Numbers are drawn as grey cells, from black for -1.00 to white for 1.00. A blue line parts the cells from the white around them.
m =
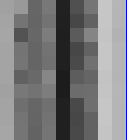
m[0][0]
0.26
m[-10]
[0.26, 0.20, -0.20, -0.06, -0.74, -0.37, -0.08, 0.55, 0.43]
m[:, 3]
[-0.06, -0.10, -0.02, -0.10, -0.11, 0.06, -0.02, -0.12, -0.10, -0.08]
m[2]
[0.30, -0.35, -0.19, -0.02, -0.76, -0.29, 0.04, 0.54, 0.40]
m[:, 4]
[-0.74, -0.75, -0.76, -0.75, -0.75, -0.78, -0.78, -0.75, -0.75, -0.75]
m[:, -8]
[0.20, -0.09, -0.35, -0.09, -0.08, -0.24, -0.06, -0.13, -0.09, -0.08]
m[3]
[0.29, -0.09, -0.21, -0.10, -0.75, -0.44, -0.23, 0.55, 0.42]
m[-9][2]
-0.21
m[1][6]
-0.23
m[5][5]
-0.27
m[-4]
[0.26, -0.06, -0.10, -0.02, -0.78, -0.15, -0.14, 0.54, 0.43]
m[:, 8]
[0.43, 0.42, 0.40, 0.42, 0.42, 0.41, 0.43, 0.42, 0.42, 0.42]
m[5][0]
0.29
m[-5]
[0.29, -0.24, -0.18, 0.06, -0.78, -0.27, -0.21, 0.53, 0.41]
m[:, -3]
[-0.08, -0.23, 0.04, -0.23, -0.12, -0.21, -0.14, -0.13, -0.23, -0.23]
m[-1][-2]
0.54

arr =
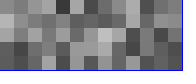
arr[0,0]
0.08
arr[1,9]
0.31
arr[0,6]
-0.42
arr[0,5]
0.30
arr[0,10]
-0.38
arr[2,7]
0.50
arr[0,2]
0.17
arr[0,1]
-0.03
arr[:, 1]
[-0.03, 0.11, -0.01, -0.45, -0.39]
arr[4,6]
-0.32
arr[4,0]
-0.28
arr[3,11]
-0.26
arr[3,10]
-0.05
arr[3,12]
-0.39
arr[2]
[0.29, -0.01, 0.27, -0.05, 0.22, -0.17, 0.18, 0.50, 0.30, -0.39, -0.04, -0.43, -0.10]
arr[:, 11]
[-0.12, 0.13, -0.43, -0.26, -0.24]
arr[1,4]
0.02
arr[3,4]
-0.29
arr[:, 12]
[-0.02, 0.09, -0.10, -0.39, -0.35]

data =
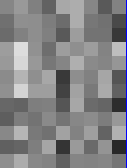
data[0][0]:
0.05
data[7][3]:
0.00
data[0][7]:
-0.30
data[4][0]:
0.20
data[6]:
[0.13, 0.66, 0.24, 0.24, -0.48, 0.27, -0.05, 0.33, -0.24]
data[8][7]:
-0.02
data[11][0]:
0.11
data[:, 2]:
[0.00, 0.11, 0.11, 0.14, 0.19, 0.12, 0.24, -0.01, -0.10, -0.05, -0.01, 0.07]
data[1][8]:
-0.43
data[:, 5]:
[0.36, 0.36, 0.23, 0.12, 0.37, 0.11, 0.27, 0.31, 0.06, 0.02, 0.21, 0.04]
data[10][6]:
-0.17
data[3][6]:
0.23
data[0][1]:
0.20
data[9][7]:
-0.22
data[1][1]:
0.12
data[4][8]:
0.18
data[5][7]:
0.30
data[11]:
[0.11, 0.35, 0.07, 0.03, -0.25, 0.04, 0.03, 0.05, -0.08]
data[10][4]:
-0.59
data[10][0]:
-0.25
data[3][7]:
0.03
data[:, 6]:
[0.05, -0.07, -0.10, 0.23, 0.08, 0.01, -0.05, -0.16, 0.10, 0.25, -0.17, 0.03]
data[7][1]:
-0.22
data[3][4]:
0.23
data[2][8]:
-0.56

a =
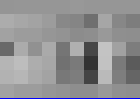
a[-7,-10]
0.17
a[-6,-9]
0.31
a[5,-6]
-0.06
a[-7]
[0.17, 0.18, 0.18, 0.18, 0.18, 0.19, 0.18, 0.18, 0.18, 0.18]
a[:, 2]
[0.18, 0.28, 0.22, 0.14, 0.36, 0.33, 0.22]
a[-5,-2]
0.12
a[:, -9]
[0.18, 0.31, 0.22, 0.34, 0.48, 0.43, 0.22]
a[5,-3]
0.46
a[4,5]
-0.04
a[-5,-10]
0.27
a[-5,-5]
0.10
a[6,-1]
0.11
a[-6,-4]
-0.13
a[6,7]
0.20
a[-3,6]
-0.60
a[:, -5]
[0.19, 0.04, 0.10, 0.38, -0.04, -0.02, 0.11]
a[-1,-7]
0.18

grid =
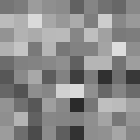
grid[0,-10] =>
-0.08
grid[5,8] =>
-0.13
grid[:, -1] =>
[0.07, 0.20, -0.02, 0.11, 0.24, -0.56, -0.16, 0.27, 0.16, 0.06]
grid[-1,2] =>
-0.41
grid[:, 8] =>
[-0.19, 0.07, -0.04, 0.73, -0.10, -0.13, 0.04, 0.47, -0.07, 0.30]
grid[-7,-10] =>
0.39
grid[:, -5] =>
[-0.24, 0.34, 0.05, 0.02, -0.25, -0.51, 0.71, -0.67, 0.01, -0.61]
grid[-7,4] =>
-0.07
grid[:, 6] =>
[0.04, -0.01, 0.50, 0.02, 0.42, -0.02, 0.13, -0.07, 0.12, 0.11]
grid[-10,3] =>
0.12
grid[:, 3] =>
[0.12, 0.31, 0.45, 0.42, 0.07, -0.27, 0.05, 0.25, 0.06, 0.10]
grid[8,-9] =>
0.41
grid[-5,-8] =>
0.32
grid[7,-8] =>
-0.32
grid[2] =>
[0.15, 0.40, 0.34, 0.45, 0.46, 0.05, 0.50, 0.26, -0.04, -0.02]
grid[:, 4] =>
[0.09, 0.19, 0.46, -0.07, 0.12, 0.02, 0.63, 0.07, 0.04, -0.26]
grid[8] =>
[0.12, 0.41, -0.24, 0.06, 0.04, 0.01, 0.12, 0.29, -0.07, 0.16]
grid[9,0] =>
0.22
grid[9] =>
[0.22, -0.14, -0.41, 0.10, -0.26, -0.61, 0.11, 0.14, 0.30, 0.06]

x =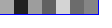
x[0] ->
0.32
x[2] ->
0.23
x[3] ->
-0.24
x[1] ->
-0.75

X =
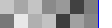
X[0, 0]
0.55
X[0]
[0.55, 0.31, 0.54, 0.08, 0.20, -0.49, -0.02]
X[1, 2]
0.38
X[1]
[-0.06, 0.82, 0.38, 0.52, -0.52, 0.26, 0.06]
